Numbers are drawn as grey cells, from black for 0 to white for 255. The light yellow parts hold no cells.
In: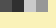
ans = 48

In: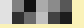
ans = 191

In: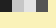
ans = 198

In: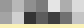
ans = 62

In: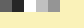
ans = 254

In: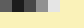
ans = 72

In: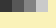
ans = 87

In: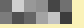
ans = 163
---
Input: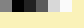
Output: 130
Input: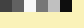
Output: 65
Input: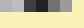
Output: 179
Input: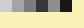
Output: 206
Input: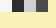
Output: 246
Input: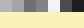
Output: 182
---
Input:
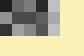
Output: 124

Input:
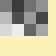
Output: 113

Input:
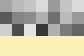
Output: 197

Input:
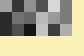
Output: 144

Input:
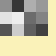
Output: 174

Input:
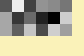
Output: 65

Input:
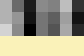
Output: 28

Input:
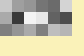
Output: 149
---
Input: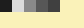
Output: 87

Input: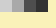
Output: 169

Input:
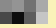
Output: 93

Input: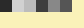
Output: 85

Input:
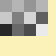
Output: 96

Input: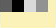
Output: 146
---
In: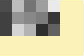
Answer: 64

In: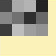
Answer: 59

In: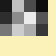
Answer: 118

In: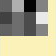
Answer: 98

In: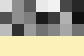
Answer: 188

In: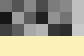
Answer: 63

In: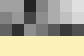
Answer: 98

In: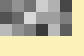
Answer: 186

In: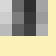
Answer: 186

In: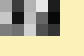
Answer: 124
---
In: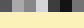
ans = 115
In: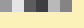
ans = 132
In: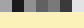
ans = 227
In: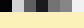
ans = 241
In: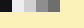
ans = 110
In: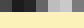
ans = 123
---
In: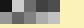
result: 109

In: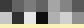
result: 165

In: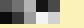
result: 178

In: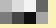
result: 220

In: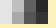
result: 192

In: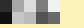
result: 220

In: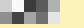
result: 59

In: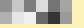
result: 220

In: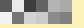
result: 99
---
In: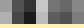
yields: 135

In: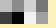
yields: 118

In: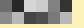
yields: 51

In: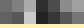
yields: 160

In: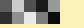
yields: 153

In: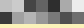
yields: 236

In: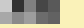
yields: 89

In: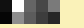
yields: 122

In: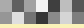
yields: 86

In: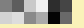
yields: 69
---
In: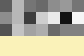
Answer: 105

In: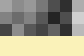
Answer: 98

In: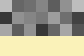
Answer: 102

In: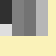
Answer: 127

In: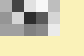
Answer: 129

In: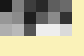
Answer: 238
